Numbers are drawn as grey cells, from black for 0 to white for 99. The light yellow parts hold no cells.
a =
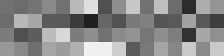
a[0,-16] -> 44
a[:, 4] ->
[44, 35, 84, 60]
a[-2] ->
[48, 31, 36, 73, 84, 48, 55, 44, 54, 57, 46, 55, 49, 19, 65, 56]
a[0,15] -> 58
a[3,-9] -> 93
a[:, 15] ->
[58, 24, 56, 78]
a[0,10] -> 44
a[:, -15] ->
[42, 71, 31, 53]
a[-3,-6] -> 50
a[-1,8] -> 80
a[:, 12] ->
[42, 35, 49, 52]
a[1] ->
[42, 71, 65, 35, 35, 23, 12, 40, 32, 47, 50, 33, 35, 63, 34, 24]
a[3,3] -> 64
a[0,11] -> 74
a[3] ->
[59, 53, 43, 64, 60, 68, 93, 93, 80, 35, 47, 64, 52, 78, 53, 78]

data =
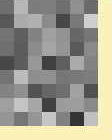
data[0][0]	43
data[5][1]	73
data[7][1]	76
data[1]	[34, 66, 68, 54, 28, 47, 80]
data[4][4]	37
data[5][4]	46
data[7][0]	62
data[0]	[43, 71, 48, 49, 43, 56, 41]
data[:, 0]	[43, 34, 45, 43, 28, 45, 51, 62, 58]
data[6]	[51, 56, 32, 40, 43, 63, 31]
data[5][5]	47
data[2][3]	62
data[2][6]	46
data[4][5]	66
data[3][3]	64
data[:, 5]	[56, 47, 40, 35, 66, 47, 63, 61, 20]
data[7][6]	53

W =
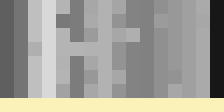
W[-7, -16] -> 37
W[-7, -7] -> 51
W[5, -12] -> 70
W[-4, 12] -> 59
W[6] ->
[37, 45, 74, 84, 63, 48, 65, 69, 57, 51, 50, 56, 65, 62, 66, 9]
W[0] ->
[37, 45, 74, 84, 70, 48, 65, 69, 64, 51, 50, 56, 59, 62, 66, 9]
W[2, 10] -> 50
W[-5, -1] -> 9
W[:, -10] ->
[65, 66, 60, 69, 65, 59, 65]
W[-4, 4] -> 70
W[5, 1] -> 45
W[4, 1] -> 45
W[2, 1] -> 45
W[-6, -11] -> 48
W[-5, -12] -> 70
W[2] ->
[37, 45, 74, 84, 70, 48, 60, 69, 65, 68, 50, 56, 59, 62, 66, 9]
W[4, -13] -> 84
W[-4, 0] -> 37
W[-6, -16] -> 37
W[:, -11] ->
[48, 48, 48, 70, 48, 48, 48]
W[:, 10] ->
[50, 50, 50, 50, 50, 50, 50]
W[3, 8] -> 57
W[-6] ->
[37, 45, 74, 84, 47, 48, 66, 69, 57, 51, 50, 60, 59, 62, 65, 9]
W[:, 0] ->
[37, 37, 37, 37, 37, 37, 37]
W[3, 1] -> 45

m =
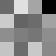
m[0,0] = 41
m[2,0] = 55
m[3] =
[76, 42, 78, 53]
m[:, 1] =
[87, 39, 49, 42]
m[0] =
[41, 87, 64, 1]

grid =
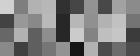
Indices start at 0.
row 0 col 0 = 81
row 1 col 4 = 15
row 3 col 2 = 37
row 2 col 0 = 40
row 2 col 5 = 79
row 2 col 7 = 74
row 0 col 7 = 28
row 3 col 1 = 25
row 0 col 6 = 57
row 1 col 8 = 75
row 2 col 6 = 51
